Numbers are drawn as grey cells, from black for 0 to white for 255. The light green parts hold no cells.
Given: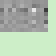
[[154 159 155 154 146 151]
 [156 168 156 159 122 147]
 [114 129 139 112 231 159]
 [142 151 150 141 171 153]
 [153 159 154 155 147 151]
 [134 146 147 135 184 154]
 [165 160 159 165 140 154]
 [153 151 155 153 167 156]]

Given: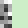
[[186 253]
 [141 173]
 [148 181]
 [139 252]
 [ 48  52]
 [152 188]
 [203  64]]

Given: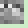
[[138 137 145]
 [233 233  74]
 [120 147 195]
 [175 144 201]
 [127 143 156]
 [132 124 140]]

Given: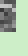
[[141  80]
 [196 188]
 [ 56  96]
 [127 101]
 [124  91]
 [ 70  86]
 [105 113]
 [134  94]]

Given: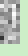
[[141 153 167]
 [239 201 108]
 [164 126 142]
 [131 145 182]
 [175 139 129]
 [202 104 176]
 [140 166 137]
 [167 178 133]
 [133 182 184]
 [ 52 222 157]
 [142 138 159]]

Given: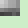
[[207 168 143]
 [195 167 143]
 [132 112 114]
 [ 63  72  79]]

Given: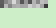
[[ 95 160 160 150 179 189]
 [ 89 133 175 166 184 164]]

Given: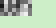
[[ 64  94  66 111]
 [ 23  91  52 225]
 [ 81  86 106 190]
 [131 185 146 239]]

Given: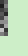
[[ 61]
 [ 30]
 [ 65]
 [ 89]
 [ 72]
 [141]
 [ 58]
 [194]
 [127]]
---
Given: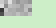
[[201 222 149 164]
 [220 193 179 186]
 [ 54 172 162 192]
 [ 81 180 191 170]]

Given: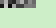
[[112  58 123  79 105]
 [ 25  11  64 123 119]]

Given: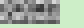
[[207 110 171 111 138 197 148 185]
 [106 161  83 178 122  62  92 127]
 [101 163  62 155  99  59  81 136]
 [165  71 188 148 156 150 116 147]
 [207 115 201 107 139 190 157 170]
 [114 151 102  89 110  93  86 116]]

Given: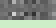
[[112  88 116  79  68  92 118]
 [ 99 104 111 108 118 111 110]
 [107 112 101 112  94 109 108]
 [115  84 119  58  48  84 119]
 [106 125  91 122  94  91 108]]

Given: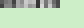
[[ 92 131 169 202 193 193 175  73]
 [ 67 136 170 194 162 214 201  76]]

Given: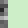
[[111]
 [ 79]
 [ 39]
 [ 93]
 [171]
 [ 93]
 [110]]

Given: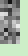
[[130  21  74]
 [154 159  80]
 [ 90  55 142]
 [221  75 159]
 [193 117  97]
 [144 123 169]
 [152 114 235]
 [157 121 176]
 [ 89  69  55]
 [156 132 167]
 [121 166 189]]
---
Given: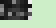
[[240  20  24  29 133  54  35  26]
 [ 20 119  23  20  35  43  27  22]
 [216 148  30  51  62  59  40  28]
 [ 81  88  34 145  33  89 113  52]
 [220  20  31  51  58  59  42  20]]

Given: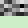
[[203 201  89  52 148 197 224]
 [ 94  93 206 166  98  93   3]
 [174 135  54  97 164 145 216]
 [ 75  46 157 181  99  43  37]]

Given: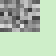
[[ 93 134  98 120 150  95 175 192 153 102]
 [211 193 141 171 167 111 131 198 156 200]
 [136 123 127 105 126 121 174 109  58 160]
 [199  58 191  70 140 116 193 133 192 181]
 [ 69 153 170 158  94  61 175 173 190  69]
 [124 143 118 149 102 164 107  68 143 114]
 [165 216 188 210 127 100 225 125 151 146]
 [119  84  93 107 180 190 118 147 133 107]]

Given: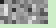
[[163  31 143 152  85 125 159 124 164 136 139 135]
 [138 180 217 143 161 159 104 131 118 202 145 156]
 [190 156 228 142  50 156 171 133  59 184 151  97]
 [ 93 173 220 142 180 152 152 168 125 140 132  86]
 [157 103 111 140 193 148 130 151 176 221 147 147]
 [ 89 184 102 139  85 160 140 141 213 153 146 115]]

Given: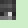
[[ 50  53  63  70]
 [ 64  78  82  93]
 [ 57  66  63  70]
 [ 37  40  92 212]
 [ 71 117 121 141]]

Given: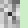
[[105 171 210 158 108]
 [185 206 168 204 127]
 [218 150 231 204 138]
 [233 212 161  45 191]
 [189 209 165 219 103]
 [157 205 161 201 135]
 [170 225 174 201 184]]
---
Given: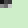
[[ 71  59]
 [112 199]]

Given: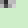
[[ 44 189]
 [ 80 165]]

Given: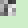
[[187  54]
 [106 204]]

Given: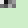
[[ 20 119]
 [ 86 173]]

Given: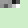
[[154 146]
 [ 90 150]]

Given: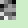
[[130  83]
 [ 96 158]]
